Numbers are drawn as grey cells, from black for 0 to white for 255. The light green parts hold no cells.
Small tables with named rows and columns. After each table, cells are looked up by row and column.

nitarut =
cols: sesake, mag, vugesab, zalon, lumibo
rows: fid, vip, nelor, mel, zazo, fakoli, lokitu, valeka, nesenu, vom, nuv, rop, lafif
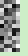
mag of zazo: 162
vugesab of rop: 68
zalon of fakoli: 67
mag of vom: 149
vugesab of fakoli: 130
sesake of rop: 174
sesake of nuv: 69
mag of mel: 49
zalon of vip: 14
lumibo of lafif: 91
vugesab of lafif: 226
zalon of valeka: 27
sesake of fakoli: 209
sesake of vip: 80
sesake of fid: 182
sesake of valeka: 137
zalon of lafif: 25
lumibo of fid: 249
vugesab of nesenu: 201
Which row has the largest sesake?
nelor

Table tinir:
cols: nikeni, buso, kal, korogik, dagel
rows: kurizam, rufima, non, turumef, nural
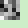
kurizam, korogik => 89
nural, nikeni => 247
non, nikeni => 94
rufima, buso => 151
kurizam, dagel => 184
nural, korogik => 68
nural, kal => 105
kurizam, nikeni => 66
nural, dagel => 113
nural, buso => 162
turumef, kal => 181
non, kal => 181
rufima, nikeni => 10
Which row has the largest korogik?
turumef

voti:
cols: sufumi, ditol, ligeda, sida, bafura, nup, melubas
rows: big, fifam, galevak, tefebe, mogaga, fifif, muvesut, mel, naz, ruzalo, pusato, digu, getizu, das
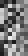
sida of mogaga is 49
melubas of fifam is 121
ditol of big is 36
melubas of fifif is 168
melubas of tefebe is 145
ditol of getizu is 103
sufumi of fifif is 198
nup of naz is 87
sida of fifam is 122
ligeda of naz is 59
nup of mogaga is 67
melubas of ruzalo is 97
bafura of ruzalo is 95
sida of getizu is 198
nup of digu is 155
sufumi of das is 29
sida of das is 123
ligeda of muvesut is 39
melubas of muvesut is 105

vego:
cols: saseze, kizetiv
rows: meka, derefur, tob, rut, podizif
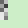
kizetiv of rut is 171
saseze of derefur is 164
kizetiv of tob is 216
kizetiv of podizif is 125
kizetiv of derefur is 63
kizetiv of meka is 192
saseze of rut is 230
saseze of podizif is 232
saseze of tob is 105
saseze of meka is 102

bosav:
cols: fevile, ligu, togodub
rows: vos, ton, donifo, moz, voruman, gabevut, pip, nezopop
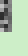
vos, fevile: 132
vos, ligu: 44
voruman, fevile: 46
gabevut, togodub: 105
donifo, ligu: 63
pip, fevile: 91
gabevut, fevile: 150
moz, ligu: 71
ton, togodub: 127
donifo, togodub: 135
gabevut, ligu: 168
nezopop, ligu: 98

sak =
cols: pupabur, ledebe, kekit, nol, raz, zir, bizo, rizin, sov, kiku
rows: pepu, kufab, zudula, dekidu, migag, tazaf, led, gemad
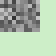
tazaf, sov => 112
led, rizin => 149
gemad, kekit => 153
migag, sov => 112
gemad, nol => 97
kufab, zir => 132
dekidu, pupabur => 150
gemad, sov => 154
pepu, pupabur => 171
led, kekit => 110
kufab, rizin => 183
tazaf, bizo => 138
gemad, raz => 172
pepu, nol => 71
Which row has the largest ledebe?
dekidu

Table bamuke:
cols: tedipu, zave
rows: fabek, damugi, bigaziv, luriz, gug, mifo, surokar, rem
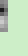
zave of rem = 147
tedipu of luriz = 99
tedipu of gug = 185
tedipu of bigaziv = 27
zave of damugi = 136
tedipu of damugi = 112
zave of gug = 166
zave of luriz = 129
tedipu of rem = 143
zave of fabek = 145
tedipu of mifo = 202
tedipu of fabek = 136
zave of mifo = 173
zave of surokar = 160
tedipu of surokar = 174
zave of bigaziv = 100

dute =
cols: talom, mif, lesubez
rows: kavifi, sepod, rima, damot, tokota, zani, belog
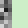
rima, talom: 213
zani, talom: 145
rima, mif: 26
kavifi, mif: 72
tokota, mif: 137
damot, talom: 108
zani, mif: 197
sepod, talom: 130
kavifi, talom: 176
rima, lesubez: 88
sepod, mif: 87
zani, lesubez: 158

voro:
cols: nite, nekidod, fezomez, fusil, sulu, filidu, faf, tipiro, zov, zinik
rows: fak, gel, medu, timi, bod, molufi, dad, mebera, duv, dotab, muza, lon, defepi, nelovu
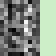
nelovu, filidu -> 10
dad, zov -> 170
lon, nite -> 112
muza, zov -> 142
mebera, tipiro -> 152
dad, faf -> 196
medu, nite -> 96
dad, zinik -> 86
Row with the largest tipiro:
medu

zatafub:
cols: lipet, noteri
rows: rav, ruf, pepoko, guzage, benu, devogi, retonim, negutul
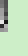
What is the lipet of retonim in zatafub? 46
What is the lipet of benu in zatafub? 169
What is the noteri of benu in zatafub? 111
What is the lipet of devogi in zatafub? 231
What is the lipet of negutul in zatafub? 149
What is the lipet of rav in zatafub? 114
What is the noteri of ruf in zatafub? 83
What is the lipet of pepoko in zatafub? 159
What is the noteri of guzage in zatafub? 66
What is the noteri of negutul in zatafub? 159
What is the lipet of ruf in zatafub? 121
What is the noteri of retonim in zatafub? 178
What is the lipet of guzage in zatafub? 160
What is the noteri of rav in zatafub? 81
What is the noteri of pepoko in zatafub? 90
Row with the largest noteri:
retonim

